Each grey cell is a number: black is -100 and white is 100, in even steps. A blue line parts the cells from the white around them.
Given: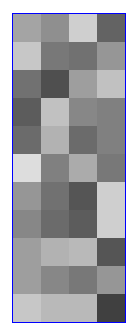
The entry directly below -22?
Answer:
18
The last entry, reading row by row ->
-50
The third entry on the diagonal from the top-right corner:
-38
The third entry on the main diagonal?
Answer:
24
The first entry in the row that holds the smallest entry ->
56
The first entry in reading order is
29
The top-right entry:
-22
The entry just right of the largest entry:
0
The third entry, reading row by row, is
62

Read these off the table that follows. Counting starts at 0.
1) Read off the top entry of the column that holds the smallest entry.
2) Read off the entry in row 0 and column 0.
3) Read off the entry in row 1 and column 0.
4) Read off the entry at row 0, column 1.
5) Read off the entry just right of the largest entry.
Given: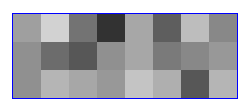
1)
-61
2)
25
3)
13
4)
65
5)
-10

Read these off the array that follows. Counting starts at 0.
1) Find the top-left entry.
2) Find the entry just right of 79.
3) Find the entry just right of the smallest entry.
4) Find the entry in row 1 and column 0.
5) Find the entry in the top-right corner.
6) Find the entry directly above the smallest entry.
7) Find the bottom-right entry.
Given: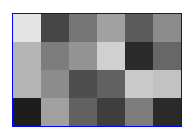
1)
79
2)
-45
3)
26
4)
42
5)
10
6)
42
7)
-67

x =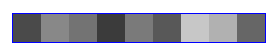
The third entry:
-10
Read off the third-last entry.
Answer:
56
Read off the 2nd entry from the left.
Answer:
7

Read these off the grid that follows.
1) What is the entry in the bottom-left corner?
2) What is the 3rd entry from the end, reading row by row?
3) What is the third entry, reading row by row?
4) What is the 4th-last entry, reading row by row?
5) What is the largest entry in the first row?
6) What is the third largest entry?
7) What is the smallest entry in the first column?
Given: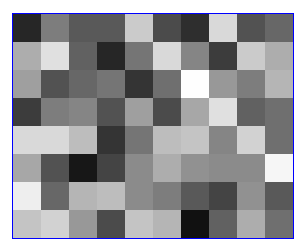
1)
54
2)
-24
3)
-30
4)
-87
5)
70
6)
87
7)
-70

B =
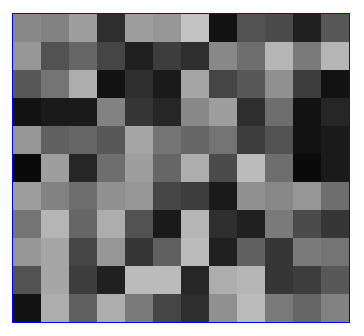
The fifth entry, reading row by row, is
24
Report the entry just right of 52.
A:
-86
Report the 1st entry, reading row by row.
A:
7
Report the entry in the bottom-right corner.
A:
2
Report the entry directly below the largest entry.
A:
-64
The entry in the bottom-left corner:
-86
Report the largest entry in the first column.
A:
24
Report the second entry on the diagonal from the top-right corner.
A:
-4
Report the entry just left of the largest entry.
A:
18
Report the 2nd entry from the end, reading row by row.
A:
-20
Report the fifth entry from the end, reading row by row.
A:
13
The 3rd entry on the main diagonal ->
36
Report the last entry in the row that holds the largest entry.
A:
-31
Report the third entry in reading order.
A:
24
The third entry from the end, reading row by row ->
-4
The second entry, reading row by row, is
2
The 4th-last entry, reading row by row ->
47
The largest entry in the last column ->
42
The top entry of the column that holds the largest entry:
52

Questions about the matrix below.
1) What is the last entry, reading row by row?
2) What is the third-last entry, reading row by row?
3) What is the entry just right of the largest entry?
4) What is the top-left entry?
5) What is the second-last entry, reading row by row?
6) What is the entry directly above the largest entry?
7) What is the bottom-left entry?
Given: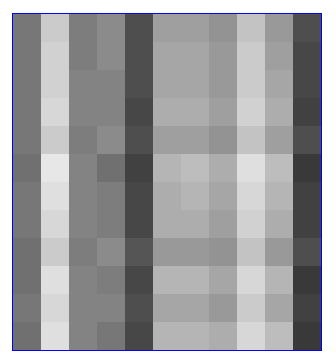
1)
-55
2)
69
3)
3
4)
-7
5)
48
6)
59
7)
-12

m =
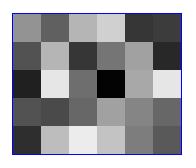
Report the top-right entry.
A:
-53
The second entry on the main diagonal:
42
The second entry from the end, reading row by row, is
-2
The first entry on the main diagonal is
15
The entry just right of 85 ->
53
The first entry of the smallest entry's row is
-75
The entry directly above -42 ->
80
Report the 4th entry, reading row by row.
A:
63
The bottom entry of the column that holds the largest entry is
85
